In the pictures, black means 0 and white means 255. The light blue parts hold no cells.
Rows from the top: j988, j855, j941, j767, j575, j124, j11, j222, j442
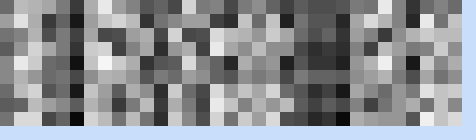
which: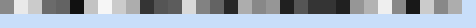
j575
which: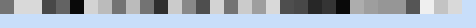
j442
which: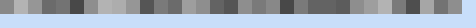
j124

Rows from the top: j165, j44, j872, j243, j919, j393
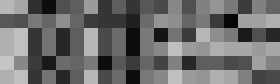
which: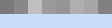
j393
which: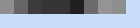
j44

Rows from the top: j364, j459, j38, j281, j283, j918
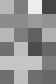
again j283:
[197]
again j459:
[140]
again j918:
[111]
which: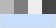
j364

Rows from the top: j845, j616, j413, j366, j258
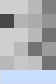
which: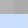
j616
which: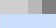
j845
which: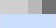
j413

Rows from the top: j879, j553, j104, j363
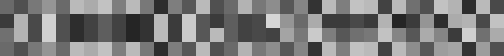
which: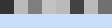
j879
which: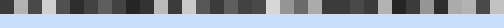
j553

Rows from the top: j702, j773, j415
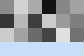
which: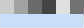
j415
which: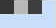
j773
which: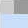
j773

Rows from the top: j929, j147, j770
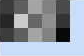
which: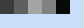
j770
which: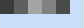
j929

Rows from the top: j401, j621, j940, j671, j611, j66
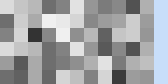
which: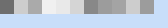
j621
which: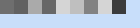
j66
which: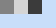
j66

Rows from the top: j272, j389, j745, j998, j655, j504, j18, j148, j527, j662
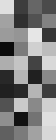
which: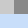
j148
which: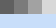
j662

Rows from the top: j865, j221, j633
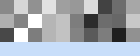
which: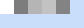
j633
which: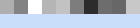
j221
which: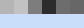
j221

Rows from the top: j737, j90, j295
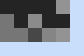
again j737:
[36]
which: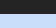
j737
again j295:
[118]
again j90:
[36]
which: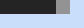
j737
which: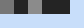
j90
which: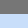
j295

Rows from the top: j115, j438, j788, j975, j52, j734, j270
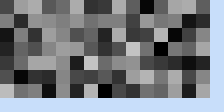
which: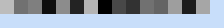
j270
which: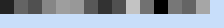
j975
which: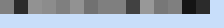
j438

